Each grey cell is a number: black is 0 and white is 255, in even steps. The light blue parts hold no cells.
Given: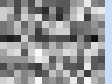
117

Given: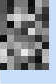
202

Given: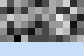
141

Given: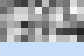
116

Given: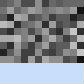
35

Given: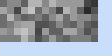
153

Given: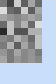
149

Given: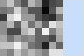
196
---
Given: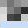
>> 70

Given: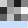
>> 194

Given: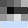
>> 178

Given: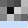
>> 198

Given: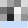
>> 36

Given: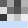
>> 223

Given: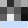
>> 235

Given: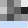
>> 75
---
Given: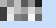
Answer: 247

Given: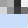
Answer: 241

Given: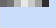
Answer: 231

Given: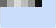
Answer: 217

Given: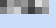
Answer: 219

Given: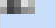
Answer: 222

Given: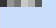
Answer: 201
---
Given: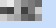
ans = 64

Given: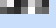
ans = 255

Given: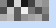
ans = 118

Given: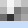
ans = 234

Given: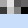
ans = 199

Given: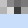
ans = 220

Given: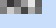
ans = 69

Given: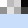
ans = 225
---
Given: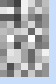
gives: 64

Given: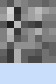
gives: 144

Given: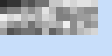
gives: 53

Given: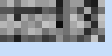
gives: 114

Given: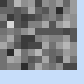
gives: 182

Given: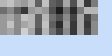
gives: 166
